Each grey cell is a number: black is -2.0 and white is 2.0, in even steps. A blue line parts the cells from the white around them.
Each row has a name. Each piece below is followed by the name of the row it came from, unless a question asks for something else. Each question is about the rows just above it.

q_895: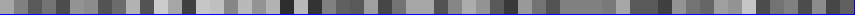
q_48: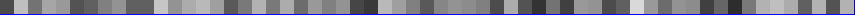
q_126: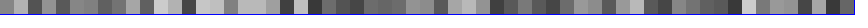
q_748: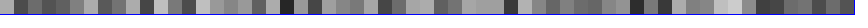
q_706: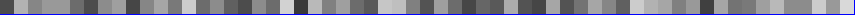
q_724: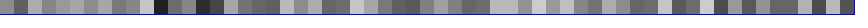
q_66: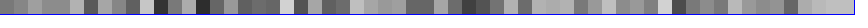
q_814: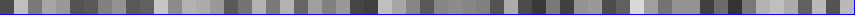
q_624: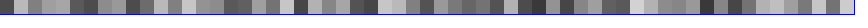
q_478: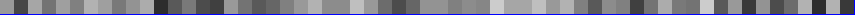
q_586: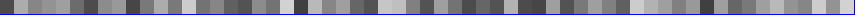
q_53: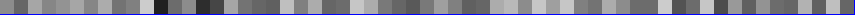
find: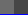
q_706
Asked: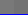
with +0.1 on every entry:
[ 0.0 -0.1]

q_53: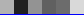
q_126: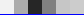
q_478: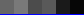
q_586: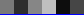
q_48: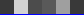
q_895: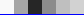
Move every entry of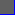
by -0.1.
[-0.6]
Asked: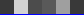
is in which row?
q_48
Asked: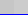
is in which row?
q_126
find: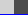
q_48
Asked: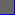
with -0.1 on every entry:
[-0.5]
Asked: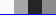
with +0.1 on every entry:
[ 2.0  0.7 -1.3  0.3]
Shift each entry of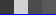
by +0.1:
[-1.0  1.4 -0.7 -0.5]

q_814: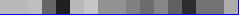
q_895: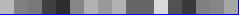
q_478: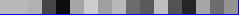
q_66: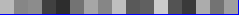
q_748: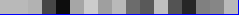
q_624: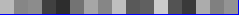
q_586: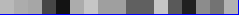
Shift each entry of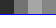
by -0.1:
[-1.4 -0.3  0.5  0.0]
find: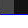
q_586
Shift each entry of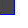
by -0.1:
[-1.0]
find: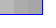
q_586

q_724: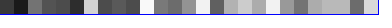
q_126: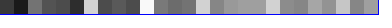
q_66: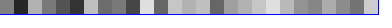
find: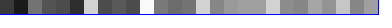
q_126
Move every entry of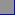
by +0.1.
[0.4]
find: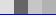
q_66

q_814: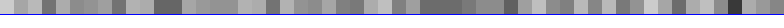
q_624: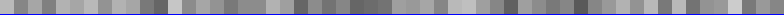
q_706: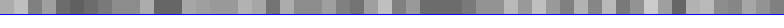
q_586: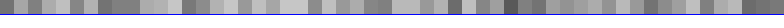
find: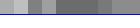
q_814
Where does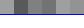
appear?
q_586
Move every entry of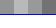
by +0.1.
[ 0.4  1.0  0.5 -0.1]

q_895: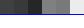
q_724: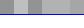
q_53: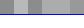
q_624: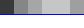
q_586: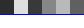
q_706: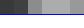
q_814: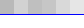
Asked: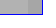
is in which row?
q_724
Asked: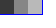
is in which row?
q_586
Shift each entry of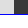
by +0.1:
[ 1.6 -1.0]
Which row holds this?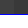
q_895
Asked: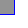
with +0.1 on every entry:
[0.4]
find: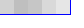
q_814

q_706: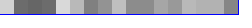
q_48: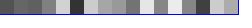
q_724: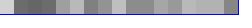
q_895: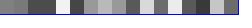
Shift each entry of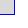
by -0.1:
[1.3]
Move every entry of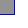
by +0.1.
[0.4]
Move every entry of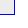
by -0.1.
[1.6]

